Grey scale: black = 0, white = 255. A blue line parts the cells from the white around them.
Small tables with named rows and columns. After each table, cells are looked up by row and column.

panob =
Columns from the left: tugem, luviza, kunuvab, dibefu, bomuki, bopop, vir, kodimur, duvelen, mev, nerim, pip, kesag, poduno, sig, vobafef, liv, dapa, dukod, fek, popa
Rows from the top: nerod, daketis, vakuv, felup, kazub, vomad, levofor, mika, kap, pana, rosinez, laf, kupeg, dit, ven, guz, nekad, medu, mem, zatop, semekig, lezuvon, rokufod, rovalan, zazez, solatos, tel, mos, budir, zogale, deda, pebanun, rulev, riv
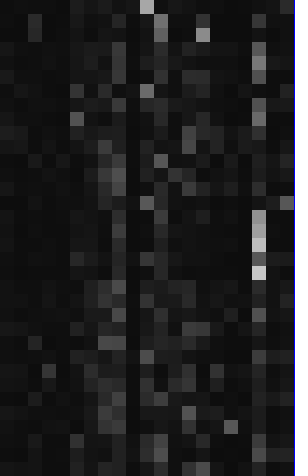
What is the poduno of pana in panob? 65
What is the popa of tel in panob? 20
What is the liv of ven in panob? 15
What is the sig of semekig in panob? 16
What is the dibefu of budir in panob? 14
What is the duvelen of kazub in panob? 53
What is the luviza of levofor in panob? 22
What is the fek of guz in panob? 14
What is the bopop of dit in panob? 15
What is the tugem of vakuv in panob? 13
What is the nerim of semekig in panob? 30
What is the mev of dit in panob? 13
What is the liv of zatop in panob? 14
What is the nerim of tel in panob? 30
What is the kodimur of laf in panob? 39
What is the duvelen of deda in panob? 58
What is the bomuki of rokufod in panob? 18
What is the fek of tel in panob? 15

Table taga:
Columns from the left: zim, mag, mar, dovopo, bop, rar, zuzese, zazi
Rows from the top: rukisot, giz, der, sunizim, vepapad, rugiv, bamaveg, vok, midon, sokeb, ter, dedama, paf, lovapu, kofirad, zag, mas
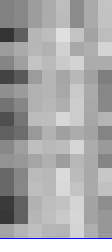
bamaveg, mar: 177
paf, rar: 187
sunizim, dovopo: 177
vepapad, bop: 202
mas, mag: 180
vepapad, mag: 159

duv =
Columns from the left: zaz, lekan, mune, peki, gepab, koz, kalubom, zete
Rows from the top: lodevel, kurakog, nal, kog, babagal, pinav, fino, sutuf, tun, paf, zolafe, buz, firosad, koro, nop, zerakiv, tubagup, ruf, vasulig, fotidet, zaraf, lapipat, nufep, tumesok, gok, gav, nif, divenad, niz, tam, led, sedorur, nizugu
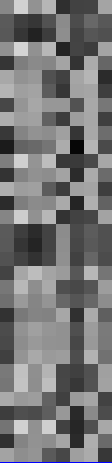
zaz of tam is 61
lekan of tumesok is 146
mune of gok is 153
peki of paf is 141
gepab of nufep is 167
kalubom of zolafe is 181
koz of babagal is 51
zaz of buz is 126
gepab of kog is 35
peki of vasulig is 72

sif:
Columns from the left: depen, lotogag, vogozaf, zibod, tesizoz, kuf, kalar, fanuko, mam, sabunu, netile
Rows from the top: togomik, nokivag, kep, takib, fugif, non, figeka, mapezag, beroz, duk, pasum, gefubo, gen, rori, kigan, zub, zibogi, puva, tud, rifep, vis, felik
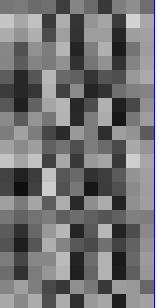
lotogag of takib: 81
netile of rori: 157
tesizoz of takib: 181
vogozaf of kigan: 165
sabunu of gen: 148
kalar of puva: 73
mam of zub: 97
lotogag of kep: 148
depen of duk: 125
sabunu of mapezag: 72
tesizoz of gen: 87
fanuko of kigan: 171
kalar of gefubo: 153
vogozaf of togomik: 107
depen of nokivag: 197
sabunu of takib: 115
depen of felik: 169
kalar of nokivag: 149

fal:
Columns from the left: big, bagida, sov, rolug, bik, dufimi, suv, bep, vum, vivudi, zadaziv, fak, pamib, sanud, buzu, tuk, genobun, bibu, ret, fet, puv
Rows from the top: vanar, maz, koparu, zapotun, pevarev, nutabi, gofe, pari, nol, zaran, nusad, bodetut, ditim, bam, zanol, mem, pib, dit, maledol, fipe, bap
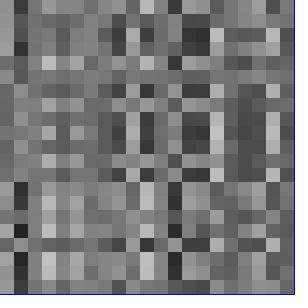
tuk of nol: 180
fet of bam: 84
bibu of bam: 136
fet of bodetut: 112
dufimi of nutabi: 117
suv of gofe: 122
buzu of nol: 74
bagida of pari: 128
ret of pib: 160
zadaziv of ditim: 60
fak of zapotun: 111
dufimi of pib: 165
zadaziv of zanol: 187
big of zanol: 140
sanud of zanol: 157
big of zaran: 116
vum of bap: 81
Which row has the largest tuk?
zaran

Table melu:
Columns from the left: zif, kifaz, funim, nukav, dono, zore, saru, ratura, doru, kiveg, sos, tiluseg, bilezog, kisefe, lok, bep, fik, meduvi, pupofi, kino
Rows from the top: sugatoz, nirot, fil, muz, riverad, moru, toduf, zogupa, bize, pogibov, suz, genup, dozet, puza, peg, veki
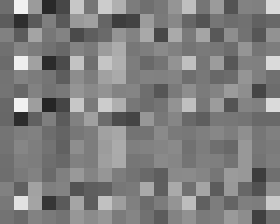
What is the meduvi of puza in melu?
103
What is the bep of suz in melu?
111
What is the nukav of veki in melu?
122
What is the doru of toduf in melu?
131
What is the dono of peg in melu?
90
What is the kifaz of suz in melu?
134
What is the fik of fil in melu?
142

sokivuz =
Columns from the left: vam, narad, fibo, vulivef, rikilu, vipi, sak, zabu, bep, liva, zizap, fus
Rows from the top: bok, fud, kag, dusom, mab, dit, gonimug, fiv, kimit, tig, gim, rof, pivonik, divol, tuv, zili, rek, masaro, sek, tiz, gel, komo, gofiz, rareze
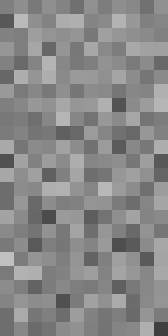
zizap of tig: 151
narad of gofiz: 170
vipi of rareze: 145
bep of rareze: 132
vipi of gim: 140
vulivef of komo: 143
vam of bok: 127
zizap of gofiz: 149
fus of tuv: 165
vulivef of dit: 174

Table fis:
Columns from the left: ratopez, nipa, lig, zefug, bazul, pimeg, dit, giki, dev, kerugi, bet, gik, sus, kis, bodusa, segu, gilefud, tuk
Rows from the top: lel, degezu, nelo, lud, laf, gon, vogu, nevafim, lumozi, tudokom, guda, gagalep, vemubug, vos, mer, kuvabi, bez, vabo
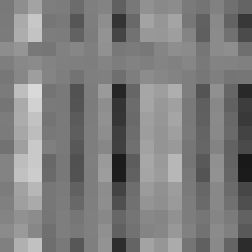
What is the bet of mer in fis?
148
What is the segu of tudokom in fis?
137
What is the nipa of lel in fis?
142
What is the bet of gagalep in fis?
167
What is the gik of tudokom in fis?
148
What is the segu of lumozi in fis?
138
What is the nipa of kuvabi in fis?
145
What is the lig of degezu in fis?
199
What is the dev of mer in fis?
79
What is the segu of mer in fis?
136
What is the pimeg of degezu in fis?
86
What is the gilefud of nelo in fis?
113
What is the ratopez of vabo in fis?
128
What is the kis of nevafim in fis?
121
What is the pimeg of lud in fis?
134
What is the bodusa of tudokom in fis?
100
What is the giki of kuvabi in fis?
136
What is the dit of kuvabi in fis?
128
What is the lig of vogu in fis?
217
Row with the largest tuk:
laf

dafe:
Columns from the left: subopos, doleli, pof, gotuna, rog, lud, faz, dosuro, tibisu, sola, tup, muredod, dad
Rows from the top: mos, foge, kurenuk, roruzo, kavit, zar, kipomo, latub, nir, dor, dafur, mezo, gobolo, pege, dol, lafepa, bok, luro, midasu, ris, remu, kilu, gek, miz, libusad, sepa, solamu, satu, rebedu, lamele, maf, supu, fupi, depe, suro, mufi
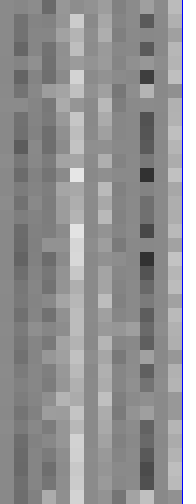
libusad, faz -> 137
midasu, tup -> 50
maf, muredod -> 139
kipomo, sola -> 142
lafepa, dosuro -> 185
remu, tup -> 104
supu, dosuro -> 162
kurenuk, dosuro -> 174
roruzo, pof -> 134
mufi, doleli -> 110
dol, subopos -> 140
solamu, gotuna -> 127
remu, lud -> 175
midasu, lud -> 216
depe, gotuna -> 110
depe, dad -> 190
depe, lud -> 200

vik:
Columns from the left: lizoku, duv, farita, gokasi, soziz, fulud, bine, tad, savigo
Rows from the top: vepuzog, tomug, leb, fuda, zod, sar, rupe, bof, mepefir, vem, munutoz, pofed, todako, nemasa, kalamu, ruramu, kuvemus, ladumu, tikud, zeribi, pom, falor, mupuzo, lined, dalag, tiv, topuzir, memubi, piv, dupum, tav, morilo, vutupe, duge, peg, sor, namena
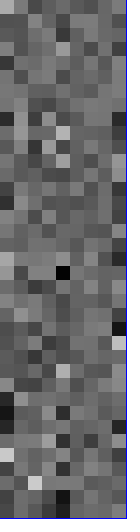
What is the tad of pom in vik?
98
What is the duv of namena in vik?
108
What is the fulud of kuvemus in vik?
102
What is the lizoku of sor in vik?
66
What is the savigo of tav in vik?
37
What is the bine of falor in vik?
99
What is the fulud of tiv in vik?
87
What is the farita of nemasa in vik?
103
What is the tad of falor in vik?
87
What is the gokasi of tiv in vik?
95
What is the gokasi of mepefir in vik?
141
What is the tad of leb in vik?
105
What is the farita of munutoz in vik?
53
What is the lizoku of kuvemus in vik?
118
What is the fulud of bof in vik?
113
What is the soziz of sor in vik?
19
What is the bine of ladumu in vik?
115

